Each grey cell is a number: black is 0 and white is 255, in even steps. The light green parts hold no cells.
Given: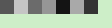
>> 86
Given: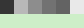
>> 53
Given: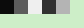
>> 11
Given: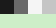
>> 26
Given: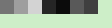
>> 116
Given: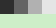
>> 46
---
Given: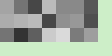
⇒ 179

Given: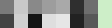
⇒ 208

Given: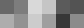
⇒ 146

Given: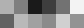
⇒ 185

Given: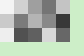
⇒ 123

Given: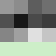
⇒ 23
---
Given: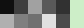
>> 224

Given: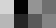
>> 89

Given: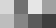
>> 91

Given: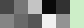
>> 240

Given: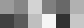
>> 49

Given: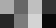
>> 212

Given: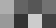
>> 204

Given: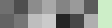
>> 71

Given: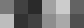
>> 169
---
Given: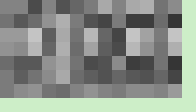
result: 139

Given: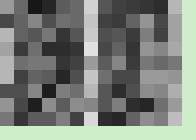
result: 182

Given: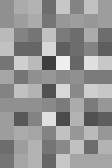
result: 157

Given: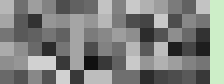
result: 195

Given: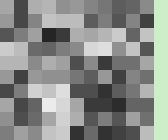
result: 138

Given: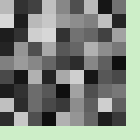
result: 114

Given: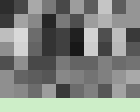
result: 149
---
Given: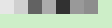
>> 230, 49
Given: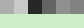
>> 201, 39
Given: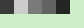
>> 204, 37
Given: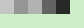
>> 197, 40
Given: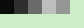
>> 190, 11
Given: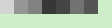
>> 212, 55
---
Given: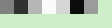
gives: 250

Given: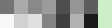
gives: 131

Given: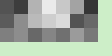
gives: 133

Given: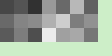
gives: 235

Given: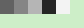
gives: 133

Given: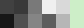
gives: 80

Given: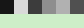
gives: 60
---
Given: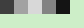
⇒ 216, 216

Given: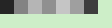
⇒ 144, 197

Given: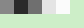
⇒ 111, 251

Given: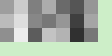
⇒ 119, 236

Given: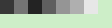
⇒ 95, 231

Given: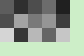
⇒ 121, 213

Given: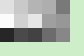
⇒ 230, 251

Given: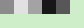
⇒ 163, 225

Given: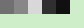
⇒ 216, 216

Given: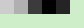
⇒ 59, 204
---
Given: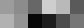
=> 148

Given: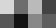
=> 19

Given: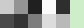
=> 52

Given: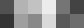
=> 159

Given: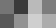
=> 146

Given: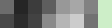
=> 44

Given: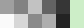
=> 215
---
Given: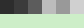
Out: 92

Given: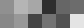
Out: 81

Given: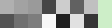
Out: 69

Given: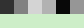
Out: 129

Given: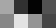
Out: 70

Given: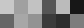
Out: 59

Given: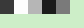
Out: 122

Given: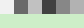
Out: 135

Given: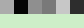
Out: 121
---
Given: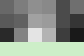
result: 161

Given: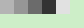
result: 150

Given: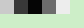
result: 108

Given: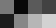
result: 135

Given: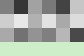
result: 220

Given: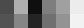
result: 175

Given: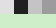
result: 156

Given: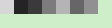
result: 144
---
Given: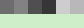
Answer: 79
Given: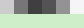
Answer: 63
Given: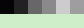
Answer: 103
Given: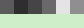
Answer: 69
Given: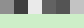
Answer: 234
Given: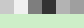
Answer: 126
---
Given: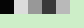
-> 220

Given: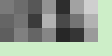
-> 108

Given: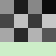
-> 28

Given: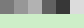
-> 151

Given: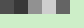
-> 56

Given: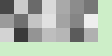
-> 203

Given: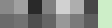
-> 160
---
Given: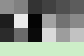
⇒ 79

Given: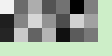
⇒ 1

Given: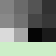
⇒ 84

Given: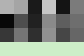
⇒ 20

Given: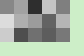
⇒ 196

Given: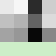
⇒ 43

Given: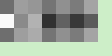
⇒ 123
